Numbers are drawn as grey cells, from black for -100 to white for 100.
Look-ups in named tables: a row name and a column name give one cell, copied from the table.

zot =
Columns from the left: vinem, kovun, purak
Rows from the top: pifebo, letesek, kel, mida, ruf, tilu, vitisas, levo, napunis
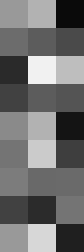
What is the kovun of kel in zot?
89
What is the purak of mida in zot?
-34
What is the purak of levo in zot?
-9
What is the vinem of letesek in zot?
-15
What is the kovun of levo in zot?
-66
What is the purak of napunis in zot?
-76
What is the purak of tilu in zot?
-51
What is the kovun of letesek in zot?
-28

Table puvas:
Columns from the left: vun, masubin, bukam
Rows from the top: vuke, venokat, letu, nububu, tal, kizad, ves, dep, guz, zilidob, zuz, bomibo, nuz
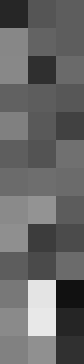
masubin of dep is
15
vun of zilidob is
-27
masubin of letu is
-63
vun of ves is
-16
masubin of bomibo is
82
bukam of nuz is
-62
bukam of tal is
-49
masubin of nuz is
13
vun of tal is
0
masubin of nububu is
-27
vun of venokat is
6
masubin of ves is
-14
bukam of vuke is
-27
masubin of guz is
-53
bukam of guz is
-41

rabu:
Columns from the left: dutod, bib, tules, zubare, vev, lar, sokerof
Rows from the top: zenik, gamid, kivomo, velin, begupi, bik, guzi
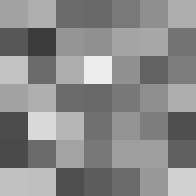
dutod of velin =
27
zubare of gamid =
13
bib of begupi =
71
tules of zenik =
-16
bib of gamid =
-54
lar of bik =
25
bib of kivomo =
-16
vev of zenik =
-5
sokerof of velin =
36
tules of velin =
-16
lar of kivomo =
-23
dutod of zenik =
27
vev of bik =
25
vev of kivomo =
14
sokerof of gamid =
-10
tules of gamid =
17
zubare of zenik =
-18
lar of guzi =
20
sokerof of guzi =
64
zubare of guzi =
-27
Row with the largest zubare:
kivomo

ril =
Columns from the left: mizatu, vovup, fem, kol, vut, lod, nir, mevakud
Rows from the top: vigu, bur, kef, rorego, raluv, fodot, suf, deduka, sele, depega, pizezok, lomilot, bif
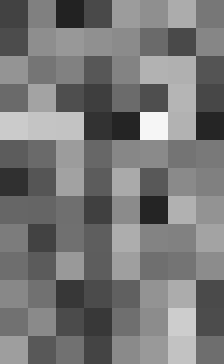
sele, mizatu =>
-3
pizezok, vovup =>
-11
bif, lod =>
20
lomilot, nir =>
61
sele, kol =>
-26
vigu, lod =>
12
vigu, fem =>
-73
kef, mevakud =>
-34
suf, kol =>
-28
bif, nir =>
52
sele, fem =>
-12
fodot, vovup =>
-17
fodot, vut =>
6
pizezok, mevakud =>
-42
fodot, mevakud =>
-5
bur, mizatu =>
-40
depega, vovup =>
-29
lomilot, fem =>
-41
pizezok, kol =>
-41

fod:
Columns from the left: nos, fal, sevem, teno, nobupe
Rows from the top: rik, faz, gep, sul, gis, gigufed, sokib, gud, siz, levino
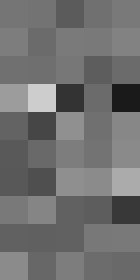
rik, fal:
-10
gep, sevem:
-7
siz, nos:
-24
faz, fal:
-16
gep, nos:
-12
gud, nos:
-5
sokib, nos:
-31
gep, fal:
-13
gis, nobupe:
6
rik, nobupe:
-5
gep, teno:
-27
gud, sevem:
-24
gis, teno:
-12
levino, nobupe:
-18
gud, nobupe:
-56
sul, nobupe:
-80
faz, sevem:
-4

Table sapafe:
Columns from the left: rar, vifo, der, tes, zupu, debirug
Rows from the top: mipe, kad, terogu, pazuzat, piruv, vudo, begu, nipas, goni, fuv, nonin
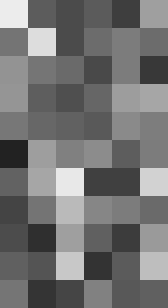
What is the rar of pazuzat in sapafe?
17
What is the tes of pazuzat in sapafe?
-20
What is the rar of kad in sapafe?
-9
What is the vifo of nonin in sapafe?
-59
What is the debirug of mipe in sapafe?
25
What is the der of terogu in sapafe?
-17
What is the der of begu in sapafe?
82
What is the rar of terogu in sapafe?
15
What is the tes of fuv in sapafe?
-60
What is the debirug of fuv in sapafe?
49
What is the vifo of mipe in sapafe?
-28
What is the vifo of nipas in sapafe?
-9
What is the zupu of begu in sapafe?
-50
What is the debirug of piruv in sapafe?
-2
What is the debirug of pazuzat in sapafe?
30
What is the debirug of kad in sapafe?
-15
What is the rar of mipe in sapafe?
85
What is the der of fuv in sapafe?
57
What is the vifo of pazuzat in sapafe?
-26

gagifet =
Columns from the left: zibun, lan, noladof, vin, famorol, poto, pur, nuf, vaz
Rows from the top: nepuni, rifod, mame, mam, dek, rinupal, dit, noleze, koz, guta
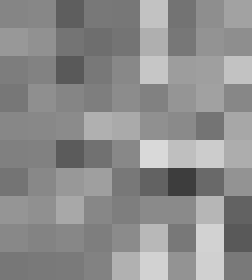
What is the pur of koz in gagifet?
-6
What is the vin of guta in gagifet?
2
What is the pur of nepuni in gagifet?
-10
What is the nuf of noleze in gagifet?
43
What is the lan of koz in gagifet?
3
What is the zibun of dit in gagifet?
-9
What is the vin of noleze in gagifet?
6
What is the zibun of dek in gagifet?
6
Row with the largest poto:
rinupal

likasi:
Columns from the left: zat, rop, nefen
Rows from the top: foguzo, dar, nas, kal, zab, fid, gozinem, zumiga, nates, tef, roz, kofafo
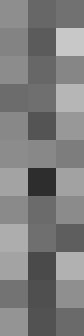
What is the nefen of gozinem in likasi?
27
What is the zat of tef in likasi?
28
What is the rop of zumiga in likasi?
-16
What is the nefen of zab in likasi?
19
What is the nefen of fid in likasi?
-2
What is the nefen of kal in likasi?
43
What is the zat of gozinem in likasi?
28
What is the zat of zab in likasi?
7
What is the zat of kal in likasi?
-15
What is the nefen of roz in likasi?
12
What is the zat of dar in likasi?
3
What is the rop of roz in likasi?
-38
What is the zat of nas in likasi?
10
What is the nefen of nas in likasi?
5
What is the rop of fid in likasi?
7
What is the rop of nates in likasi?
-13
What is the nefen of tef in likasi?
39

